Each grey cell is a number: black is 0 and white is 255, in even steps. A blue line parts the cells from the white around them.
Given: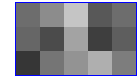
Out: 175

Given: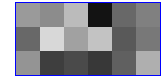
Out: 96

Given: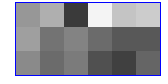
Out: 64

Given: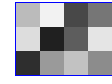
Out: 194

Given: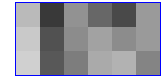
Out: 178

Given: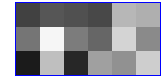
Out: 145

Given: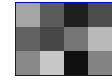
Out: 16
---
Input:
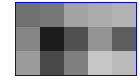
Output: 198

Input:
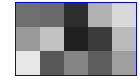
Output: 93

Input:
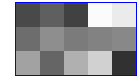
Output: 209

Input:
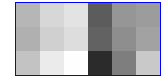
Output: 126

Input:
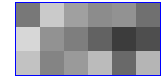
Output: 105

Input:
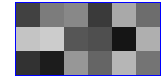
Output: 182

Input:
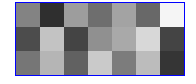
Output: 188

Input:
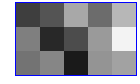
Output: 148

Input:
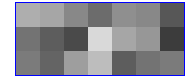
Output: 115

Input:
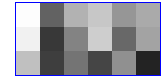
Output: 144
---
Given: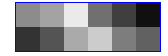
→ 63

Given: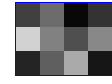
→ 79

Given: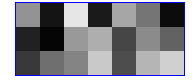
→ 139

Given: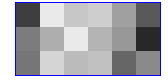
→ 152

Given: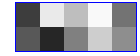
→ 249

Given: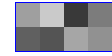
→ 57

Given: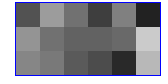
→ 105

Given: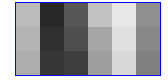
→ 224

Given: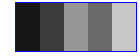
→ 106

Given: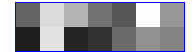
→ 253
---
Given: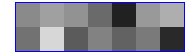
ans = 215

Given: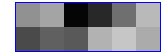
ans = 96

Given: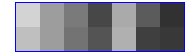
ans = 157

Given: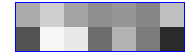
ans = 247

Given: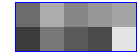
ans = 120

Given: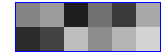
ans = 66

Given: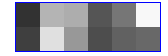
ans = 224

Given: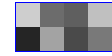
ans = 163

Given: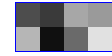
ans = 16
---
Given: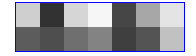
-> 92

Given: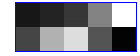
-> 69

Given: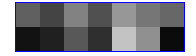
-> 18

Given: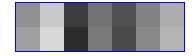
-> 159

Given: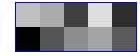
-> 3

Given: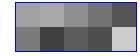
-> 123

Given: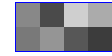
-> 121

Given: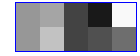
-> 151
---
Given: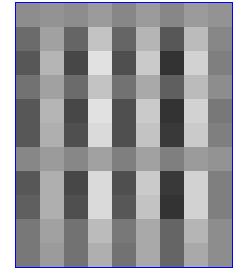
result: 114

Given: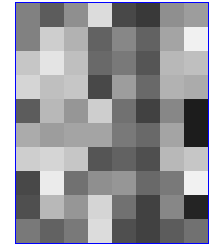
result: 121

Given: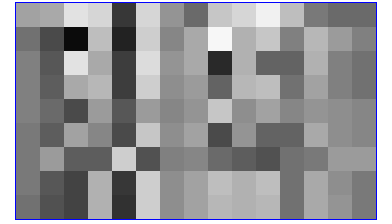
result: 67

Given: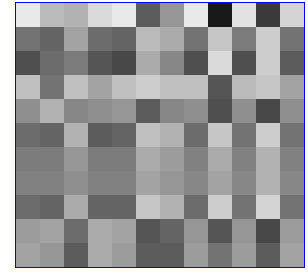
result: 92

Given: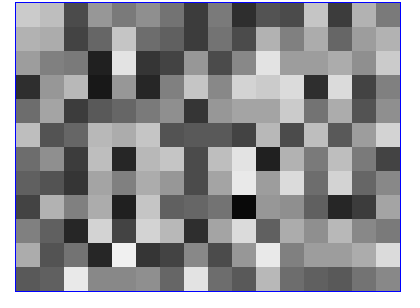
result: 233

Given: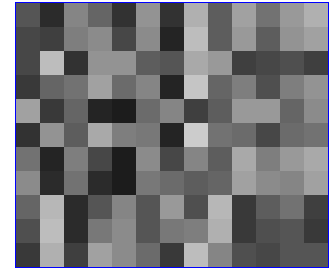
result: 63

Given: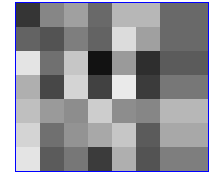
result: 119
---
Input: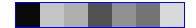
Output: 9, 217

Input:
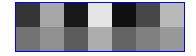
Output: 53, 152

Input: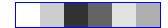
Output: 254, 175

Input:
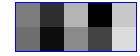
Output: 125, 220

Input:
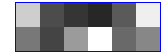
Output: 206, 135

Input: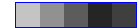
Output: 196, 63

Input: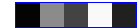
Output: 4, 32
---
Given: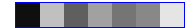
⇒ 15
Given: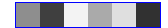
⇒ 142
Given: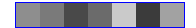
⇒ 142
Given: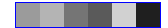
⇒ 155
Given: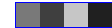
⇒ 121
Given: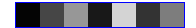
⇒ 4
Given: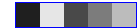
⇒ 31
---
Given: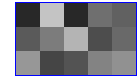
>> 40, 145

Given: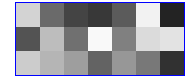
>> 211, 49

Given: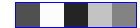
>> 80, 131

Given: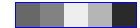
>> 104, 42

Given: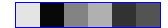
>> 228, 83

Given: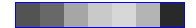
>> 83, 41
